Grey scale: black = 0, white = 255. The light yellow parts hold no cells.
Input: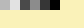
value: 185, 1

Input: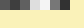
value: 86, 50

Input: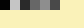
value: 3, 73

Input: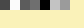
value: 72, 155

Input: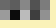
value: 105, 145

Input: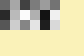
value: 105, 217
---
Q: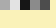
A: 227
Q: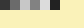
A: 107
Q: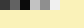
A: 98
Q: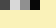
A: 216
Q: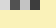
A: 82
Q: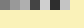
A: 153
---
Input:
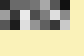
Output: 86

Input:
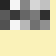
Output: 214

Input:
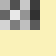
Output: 200

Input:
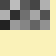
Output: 69

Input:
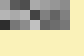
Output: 150

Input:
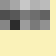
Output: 178

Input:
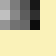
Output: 84

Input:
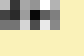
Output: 255

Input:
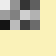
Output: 52
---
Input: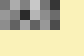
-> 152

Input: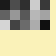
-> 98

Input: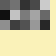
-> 16

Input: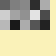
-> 206

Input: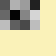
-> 104

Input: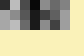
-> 167

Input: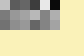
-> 123

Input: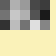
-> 115

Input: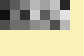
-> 16

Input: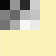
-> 128
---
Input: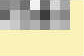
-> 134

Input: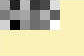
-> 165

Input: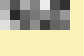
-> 161

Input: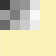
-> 50

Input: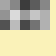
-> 166

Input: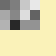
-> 108
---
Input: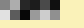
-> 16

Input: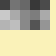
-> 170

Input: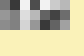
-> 109

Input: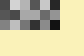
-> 148

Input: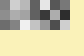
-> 45

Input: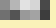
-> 73

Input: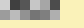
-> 76
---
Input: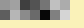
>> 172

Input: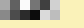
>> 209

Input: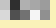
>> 156

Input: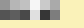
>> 170

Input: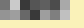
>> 169

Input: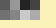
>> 67
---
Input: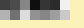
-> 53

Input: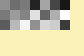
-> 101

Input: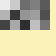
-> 149

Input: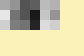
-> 25

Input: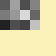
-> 152

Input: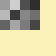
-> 58

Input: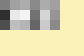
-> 114
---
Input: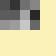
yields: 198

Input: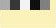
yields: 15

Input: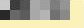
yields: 113

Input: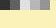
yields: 182

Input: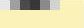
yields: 138

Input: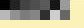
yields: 205
